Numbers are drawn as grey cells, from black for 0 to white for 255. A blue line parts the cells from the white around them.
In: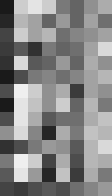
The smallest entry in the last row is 59
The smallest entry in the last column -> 111
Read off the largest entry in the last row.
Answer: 153
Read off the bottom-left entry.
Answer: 68
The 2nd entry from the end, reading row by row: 133
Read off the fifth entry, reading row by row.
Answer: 121
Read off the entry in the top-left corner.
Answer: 26
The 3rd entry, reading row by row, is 228
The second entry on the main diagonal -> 182
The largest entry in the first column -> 144
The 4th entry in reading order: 205
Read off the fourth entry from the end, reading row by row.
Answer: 77
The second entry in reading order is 205
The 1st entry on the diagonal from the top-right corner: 172

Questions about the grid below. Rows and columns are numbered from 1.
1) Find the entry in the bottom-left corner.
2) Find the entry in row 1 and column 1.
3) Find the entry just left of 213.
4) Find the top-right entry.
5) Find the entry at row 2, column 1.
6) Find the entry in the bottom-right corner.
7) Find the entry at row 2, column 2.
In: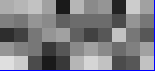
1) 223
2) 173
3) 182
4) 161
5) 128
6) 194
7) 119
